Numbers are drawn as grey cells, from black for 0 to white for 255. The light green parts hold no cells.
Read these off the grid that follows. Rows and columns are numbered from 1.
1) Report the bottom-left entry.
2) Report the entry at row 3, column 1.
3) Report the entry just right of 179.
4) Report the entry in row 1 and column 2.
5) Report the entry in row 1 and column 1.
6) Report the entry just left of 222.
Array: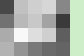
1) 179
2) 171
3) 148
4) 193
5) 72
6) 248

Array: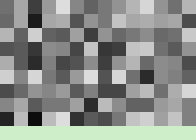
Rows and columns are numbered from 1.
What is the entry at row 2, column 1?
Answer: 105
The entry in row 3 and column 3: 207
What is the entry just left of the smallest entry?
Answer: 187
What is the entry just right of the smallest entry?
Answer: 187
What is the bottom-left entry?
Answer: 35
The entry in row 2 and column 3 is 27
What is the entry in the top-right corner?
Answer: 181
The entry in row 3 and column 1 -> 181
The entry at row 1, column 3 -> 62
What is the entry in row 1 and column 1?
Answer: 112
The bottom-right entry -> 128
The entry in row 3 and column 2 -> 98
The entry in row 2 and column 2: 167
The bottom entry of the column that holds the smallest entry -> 13

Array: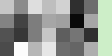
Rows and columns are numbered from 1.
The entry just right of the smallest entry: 166
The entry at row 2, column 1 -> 131
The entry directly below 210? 160
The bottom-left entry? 75
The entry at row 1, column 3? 222
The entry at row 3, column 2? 55
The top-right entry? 109
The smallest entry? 9

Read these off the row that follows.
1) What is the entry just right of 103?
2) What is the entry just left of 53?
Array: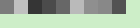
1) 186
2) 192

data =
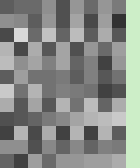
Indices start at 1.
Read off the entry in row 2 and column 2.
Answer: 136
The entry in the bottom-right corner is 172
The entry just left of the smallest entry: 158
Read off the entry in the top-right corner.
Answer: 122
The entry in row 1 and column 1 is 93
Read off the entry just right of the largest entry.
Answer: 106
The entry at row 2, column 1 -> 143
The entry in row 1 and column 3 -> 106
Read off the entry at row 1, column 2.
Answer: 106
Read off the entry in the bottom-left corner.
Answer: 100
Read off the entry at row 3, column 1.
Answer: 73
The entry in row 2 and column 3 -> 93
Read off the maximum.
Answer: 217

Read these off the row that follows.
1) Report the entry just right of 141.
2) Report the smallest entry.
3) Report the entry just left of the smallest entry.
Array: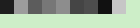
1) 69
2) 17
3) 77

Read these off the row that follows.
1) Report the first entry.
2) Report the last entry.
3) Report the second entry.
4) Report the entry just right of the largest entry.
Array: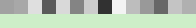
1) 161
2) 176
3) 168
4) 189

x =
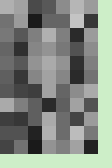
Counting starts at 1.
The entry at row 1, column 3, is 74
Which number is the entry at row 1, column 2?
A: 162
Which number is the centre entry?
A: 162
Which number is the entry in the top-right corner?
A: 155
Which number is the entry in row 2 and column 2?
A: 155
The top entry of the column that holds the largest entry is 182
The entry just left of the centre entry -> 134
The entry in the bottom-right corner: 34
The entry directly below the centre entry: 162
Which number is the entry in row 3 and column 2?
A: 88
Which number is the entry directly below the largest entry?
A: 42
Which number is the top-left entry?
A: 176
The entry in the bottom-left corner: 68
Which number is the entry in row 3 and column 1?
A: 120
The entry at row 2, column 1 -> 114
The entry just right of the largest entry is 55
